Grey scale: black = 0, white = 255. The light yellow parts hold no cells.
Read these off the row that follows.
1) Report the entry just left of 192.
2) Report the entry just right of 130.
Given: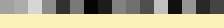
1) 78
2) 111

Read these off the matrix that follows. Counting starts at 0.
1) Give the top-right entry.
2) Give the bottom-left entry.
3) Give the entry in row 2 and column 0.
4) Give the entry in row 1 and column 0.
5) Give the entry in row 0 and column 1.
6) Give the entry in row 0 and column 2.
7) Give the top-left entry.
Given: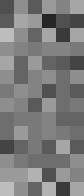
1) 166
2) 189
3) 189
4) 90
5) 142
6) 90
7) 80

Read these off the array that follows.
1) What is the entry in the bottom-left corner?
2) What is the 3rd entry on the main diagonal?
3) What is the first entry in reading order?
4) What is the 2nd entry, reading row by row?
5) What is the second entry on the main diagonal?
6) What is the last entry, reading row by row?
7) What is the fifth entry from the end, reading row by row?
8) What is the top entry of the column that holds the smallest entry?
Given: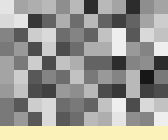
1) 121
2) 205
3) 228
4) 164
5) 228
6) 238
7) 174
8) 142

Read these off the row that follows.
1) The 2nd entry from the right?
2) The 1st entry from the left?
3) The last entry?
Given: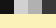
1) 177
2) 19
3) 57

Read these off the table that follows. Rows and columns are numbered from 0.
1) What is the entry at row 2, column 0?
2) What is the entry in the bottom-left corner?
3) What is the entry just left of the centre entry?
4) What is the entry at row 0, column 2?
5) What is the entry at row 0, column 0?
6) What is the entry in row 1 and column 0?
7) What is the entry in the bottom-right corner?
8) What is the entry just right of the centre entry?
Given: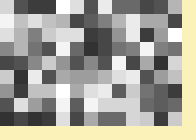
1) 223
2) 50
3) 82
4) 60
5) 214
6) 244
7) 203
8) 82

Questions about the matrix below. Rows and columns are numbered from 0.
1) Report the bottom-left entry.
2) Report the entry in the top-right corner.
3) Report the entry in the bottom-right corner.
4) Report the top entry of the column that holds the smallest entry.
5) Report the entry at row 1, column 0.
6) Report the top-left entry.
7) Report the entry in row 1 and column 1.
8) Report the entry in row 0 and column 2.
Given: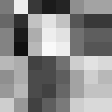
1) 206
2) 163
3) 217
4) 238
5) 103
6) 122
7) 47
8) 56

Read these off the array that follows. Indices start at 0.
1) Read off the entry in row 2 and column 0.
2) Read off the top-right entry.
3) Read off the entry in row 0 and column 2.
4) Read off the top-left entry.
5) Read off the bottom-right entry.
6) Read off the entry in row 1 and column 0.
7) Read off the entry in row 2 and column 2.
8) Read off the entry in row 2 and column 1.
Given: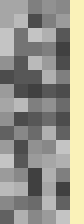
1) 196
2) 136
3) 127
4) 166
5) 196
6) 166
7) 196
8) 116

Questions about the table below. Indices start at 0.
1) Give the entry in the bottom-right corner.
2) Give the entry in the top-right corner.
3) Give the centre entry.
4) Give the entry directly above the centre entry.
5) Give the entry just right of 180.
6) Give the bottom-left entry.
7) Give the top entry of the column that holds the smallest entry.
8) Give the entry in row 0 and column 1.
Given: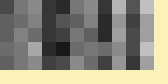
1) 159
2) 192
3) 119
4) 96
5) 84
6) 96
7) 42
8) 119

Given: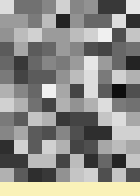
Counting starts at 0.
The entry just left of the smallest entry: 91
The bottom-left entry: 177
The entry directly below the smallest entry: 122
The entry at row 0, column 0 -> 221
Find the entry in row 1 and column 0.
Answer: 155
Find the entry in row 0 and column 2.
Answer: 113
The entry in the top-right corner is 230
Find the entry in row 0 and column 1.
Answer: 113
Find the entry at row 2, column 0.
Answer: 146
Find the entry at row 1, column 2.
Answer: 122
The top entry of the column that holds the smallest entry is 56
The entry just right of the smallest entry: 79
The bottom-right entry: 79
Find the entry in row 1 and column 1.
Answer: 155
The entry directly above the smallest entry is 209
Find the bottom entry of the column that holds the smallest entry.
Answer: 197
